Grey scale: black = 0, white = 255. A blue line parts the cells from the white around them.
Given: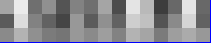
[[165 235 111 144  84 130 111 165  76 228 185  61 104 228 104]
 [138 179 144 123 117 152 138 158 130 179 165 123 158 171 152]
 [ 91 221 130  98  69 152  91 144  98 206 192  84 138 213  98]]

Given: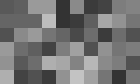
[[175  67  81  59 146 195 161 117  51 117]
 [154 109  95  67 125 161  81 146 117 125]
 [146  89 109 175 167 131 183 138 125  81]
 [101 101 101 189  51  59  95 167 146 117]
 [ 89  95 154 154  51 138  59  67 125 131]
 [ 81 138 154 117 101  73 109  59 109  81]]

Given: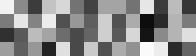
[[242 138  60 195 215 115  66 164 164 115 230  60 188  54]
 [157  95 151  34 223  73 201  81 172 145 250 236  42 101]
 [123 230 131 236  81 151  95 207  81 172  13  42 180 123]
 [ 48  89 188 164 109  73 101 207  89 215  20 138 180 223]]

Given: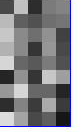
[[220 164  73  95  22]
 [214 103  89 123  81]
 [199 138 111 145  65]
 [186  95  81 111 117]
 [178 138  53 151  73]
 [151 214 103 103  37]
 [ 73 192  45 123 131]
 [ 45 131  59 171  59]
 [ 37 145  53 199 158]]

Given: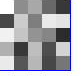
[[255 141 168 104  56]
 [241 197 147 134  44]
 [234  86 183  71 118]
 [176  56 190  78 211]
 [ 71 204 126 234 227]]

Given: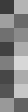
[[160 105]
 [153  98]
 [126 215]
 [112 138]
 [ 84 199]
 [ 71 172]
 [ 65 172]
 [ 59 180]]

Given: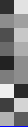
[[239  41]
 [179  92]
 [141 160]
 [125 141]
 [106 173]
 [ 78 199]
 [ 62 212]
 [ 47 226]
 [ 34 141]]
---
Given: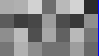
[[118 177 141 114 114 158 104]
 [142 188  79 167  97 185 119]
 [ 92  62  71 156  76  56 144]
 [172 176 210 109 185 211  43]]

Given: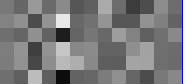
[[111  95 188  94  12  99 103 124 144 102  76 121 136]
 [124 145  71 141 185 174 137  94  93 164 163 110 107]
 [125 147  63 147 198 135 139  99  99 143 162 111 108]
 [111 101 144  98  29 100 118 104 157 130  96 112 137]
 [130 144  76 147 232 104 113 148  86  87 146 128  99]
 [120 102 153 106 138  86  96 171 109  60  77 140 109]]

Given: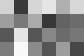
[[124 249 139  85 157  71]
 [ 87 228  86 135 107 119]
 [158 120 170  55  99 108]
 [210  57 214 229 175 215]]

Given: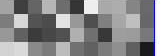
[[210 217 138 123 188 113  97 124 143  95  26]
 [152  97  59  71  81 176 112  56 158 155 121]
 [124 215  83  76 227 152  79 127 167 191 103]
 [163  63 100 182 109  53 238 169 173 133 105]]

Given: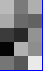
[[118  87 234]
 [  4 177 142]
 [ 59  40 147]
 [170 106  98]
 [186 122 175]]

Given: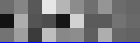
[[115 159  59 190 136 141  95 174 103  99]
 [ 19 173  84  77  22 210  91  90 115 105]
 [109 133  88 230 181 140 111 149 108 102]]

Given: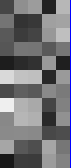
[[ 24  60  59 156 130]
 [166  88  78 166 118]
 [138 139 137  72  77]
 [136 182 176  41 145]
 [239 178 169  69 129]
 [ 73  95  88 137 122]
 [217 194 191  40 154]
 [ 29  42  49 153  31]
 [ 86 118 117  89 118]
 [ 89  60  68 152 191]
 [116  51  56 160 163]
 [ 70 143 156  34 183]]

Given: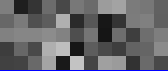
[[ 65  67 105 164  25 195  68 160 155  50 106  72]
 [ 61 103  73 175 190  22  93  74  62  99 101 139]
 [129 134 134 140 130  78 117  21 110  62 110 126]
 [103 123  80  93 176  42  87  23  52 124 128  96]
 [126  30  52 108  72 120 107 156 163 123 119  97]]

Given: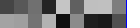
[[163 159 115 178  15 139  30  25  80]
 [ 69  88 112  36 197  96 191 192 126]]
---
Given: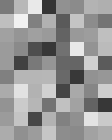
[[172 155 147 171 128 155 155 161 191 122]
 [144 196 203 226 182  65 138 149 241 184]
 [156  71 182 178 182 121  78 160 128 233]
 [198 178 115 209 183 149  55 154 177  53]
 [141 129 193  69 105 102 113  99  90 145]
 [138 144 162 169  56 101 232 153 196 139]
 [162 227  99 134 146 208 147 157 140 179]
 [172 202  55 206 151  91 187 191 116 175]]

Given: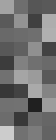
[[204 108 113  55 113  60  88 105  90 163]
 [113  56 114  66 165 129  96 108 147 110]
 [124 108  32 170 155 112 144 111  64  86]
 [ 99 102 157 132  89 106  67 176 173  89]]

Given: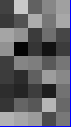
[[179  53  45  60  61 146 165  57  66]
 [167 101  36  44 133   4 147  82 201]
 [155  87  61  96 126  53  59 173  97]
 [ 75 182  29 157  89  18 111 119 135]
 [120 104 114 136 118  60  70 168 160]]

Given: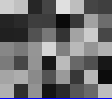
[[177 165 123 135  32  36 207]
 [ 46 173  70 121  33  42 193]
 [147 138 148 149  82  62  38]
 [ 19  83  23 213 120  61  69]
 [ 41 154 187 128  51  10 224]
 [ 87  55 104 185 163  56 190]
 [105 184  80 149 204 162  69]
 [190  12  23 177  71 109  63]]

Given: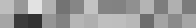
[[165 190]
 [ 59 152]
 [ 50 226]
 [149 177]
 [130 115]
 [182 134]
 [175 195]
 [191 131]
 [190 130]
 [184 144]
 [109 180]
 [164 125]
 [138 176]
 [166 123]]

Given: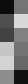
[[142 212 198  66  79  12]
 [ 18 103 115 129 217 116]]

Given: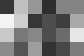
[[139 201 244  54]
 [ 84 120 206 192]
 [158 135  54 150]
 [ 51  77  78  46]
 [ 71 108  62 132]
 [124 231 169 131]]
